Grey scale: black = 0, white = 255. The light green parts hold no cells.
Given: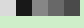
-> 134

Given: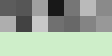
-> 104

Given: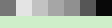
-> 144

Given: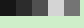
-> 81

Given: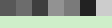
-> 123

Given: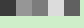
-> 124

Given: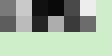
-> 173

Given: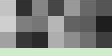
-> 141

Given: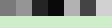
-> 178

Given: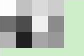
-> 32
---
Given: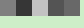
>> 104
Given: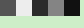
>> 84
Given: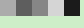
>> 134
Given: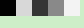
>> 137
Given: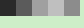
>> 140
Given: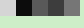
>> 89
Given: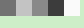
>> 137
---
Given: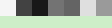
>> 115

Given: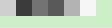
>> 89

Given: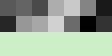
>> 173

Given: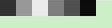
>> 126

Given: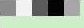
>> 4

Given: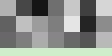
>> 111

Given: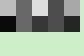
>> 77
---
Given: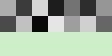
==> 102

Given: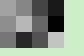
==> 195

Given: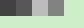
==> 130

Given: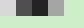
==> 165

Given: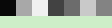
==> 131

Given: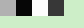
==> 55

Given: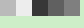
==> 127
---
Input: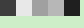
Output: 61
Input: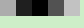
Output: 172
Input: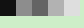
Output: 17
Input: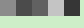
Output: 139
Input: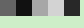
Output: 100
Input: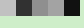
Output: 193
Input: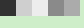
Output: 49
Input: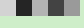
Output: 211
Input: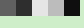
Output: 96
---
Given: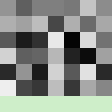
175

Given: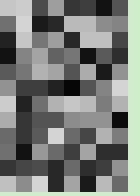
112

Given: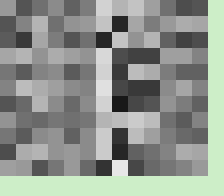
84

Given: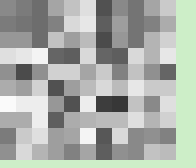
123

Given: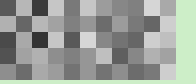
177

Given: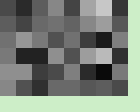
93
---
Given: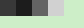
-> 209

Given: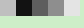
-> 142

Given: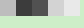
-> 211

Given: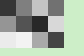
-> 113

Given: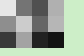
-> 176

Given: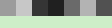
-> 32
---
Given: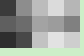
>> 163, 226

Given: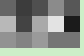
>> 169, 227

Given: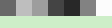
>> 68, 252

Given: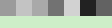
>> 114, 210

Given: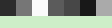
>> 91, 250

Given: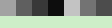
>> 13, 195

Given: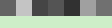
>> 84, 196
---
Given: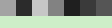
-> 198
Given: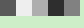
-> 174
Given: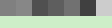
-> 80
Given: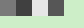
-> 230
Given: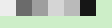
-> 158
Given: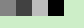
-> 188
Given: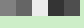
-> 236
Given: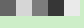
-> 124
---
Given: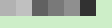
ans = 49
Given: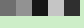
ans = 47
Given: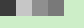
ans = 121
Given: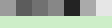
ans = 230
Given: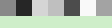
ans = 163
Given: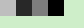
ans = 0
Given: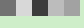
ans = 162
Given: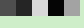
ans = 163
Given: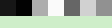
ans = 145
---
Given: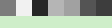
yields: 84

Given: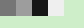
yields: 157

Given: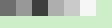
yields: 152

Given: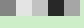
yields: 165

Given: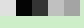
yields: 163

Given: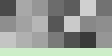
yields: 80

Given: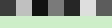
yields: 60

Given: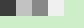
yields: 193

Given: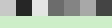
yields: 109

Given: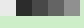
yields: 101
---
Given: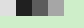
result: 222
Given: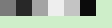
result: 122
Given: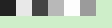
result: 34
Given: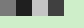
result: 120
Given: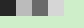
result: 38
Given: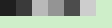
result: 31
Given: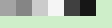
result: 163
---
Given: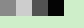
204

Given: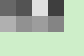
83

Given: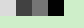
65

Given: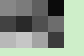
123

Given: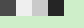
239

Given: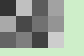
192
